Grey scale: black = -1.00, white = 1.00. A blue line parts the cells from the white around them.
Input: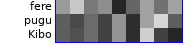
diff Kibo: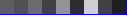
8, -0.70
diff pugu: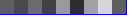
4, 0.16
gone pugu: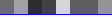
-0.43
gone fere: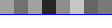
0.21
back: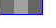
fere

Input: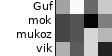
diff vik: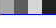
0, 0.38
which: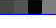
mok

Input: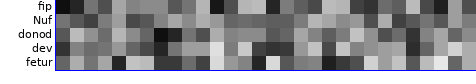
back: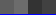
fip
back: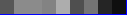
donod
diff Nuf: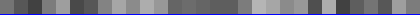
25, -0.32
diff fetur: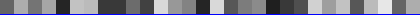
18, 0.03
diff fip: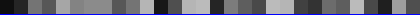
3, -0.38
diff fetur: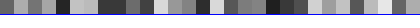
14, -0.71
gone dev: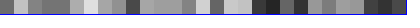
-0.65

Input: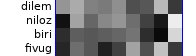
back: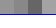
niloz
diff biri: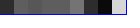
4, -0.20
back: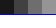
niloz
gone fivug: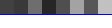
-0.75

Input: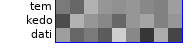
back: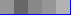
kedo
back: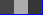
dati
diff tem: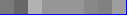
4, 0.13
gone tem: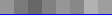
0.13

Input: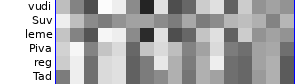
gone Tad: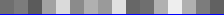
-0.08
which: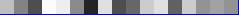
vudi
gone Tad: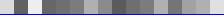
0.21
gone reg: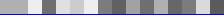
0.82
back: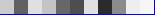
leme

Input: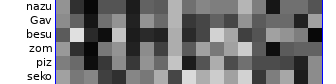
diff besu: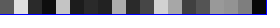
15, 0.26
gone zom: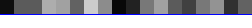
0.20
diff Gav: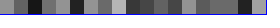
0, 0.10
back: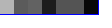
nazu

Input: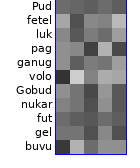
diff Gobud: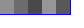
1, -0.09
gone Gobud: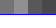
0.18
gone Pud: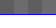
-0.20

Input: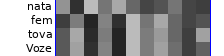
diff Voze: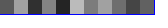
9, -0.51
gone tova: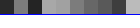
0.21
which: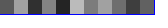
Voze
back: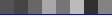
fem
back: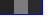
tova

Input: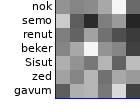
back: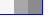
nok
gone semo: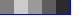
-0.71
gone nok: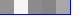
-0.17
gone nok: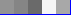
0.09

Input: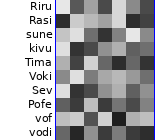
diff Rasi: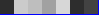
2, 0.44
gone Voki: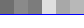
0.20
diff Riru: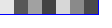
3, -0.42
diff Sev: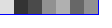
5, -0.25

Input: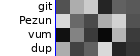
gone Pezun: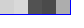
-0.18
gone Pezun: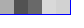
-0.42
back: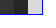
dup
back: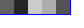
git
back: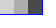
Pezun
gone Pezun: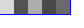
0.65

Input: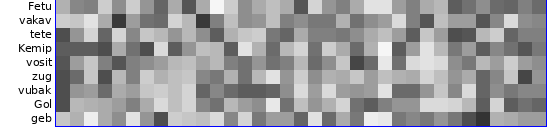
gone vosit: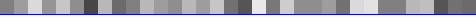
0.28
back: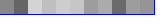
vubak
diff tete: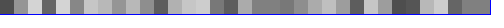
16, -0.21

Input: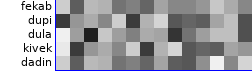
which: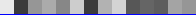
kivek
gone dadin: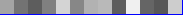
0.12
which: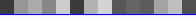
dupi

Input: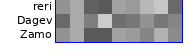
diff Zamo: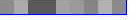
0, 0.15
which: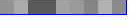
Zamo
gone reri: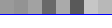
-0.24

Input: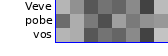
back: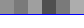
pobe
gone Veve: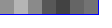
0.47

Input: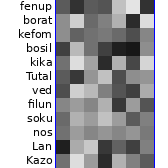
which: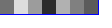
Kazo
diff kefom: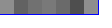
6, 0.05
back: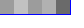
soku
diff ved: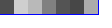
5, -0.50
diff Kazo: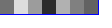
6, -0.29
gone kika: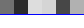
0.28

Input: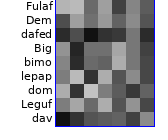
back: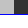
dom
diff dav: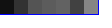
6, 0.09
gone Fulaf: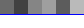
0.41
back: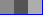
lepap
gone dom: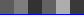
0.52

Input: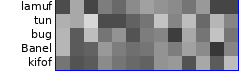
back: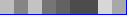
tun
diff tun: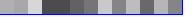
7, 0.53
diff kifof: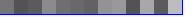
4, -0.08
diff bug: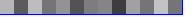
9, 0.32
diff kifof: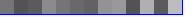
10, 0.32
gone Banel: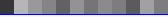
-0.13

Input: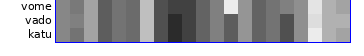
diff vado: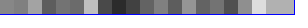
7, -0.37
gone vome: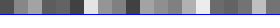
-0.05
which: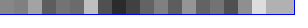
vado
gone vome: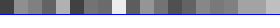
0.79

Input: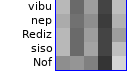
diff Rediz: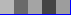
2, 0.23
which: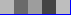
vibu
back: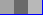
siso
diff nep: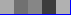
2, 0.11

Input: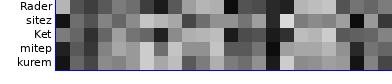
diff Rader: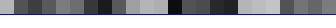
6, -0.51
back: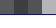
Rader
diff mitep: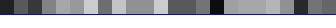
11, 0.54
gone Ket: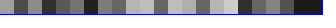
-0.25

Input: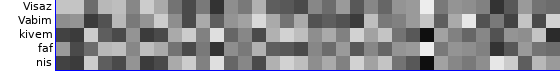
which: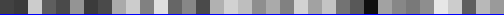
nis
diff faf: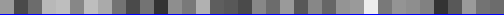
10, -0.05
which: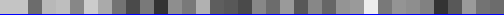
Visaz

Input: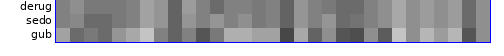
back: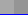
gub
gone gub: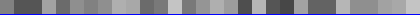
-0.28
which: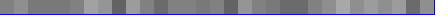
derug
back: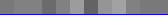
derug
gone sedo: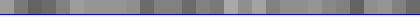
-0.10
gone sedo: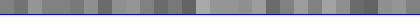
0.07

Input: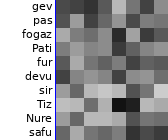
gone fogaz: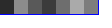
0.27
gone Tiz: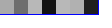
0.49
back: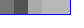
Nure

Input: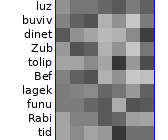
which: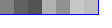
Bef
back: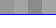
tid
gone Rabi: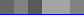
0.24
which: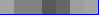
Rabi
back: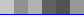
Zub
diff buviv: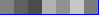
2, -0.35

